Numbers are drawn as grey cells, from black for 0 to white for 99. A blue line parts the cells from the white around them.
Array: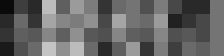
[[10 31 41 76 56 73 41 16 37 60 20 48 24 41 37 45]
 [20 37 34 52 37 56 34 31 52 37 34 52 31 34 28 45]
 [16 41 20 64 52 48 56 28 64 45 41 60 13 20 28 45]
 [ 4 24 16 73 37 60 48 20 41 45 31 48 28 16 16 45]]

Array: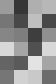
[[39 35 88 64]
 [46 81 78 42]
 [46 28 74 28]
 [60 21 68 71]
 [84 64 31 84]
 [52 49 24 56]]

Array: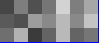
[[35 31 61 53 72 53 76]
 [27 49 31 46 82 49 65]
 [43 69 23 39 72 39 46]]

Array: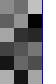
[[54 43 75]
 [68  8 64]
 [26 33 46]
 [ 8 40 30]
 [64 19 15]
 [37 57  1]]

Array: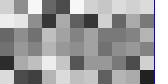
[[81 55 96 40 29 96 81 77 85 81 85]
 [17 66 74 92 77 33 59 59 47 29 81]
 [92 89 55 21 66 37 21 81 40 66 47]
 [44 59 51 70 59 55 63 44 55 59 51]
 [40 55 44 74 63 51 63 47 47 51 70]
 [85 29 25 70 85 74 77 37 70 66 13]]

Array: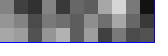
[[65 61 32 58 69 36 61 25 47 29 32]
 [58 51 29 47 43 36 55 43 65 40 22]
 [51 25 19 51 22 40 36 65 83 47  7]]
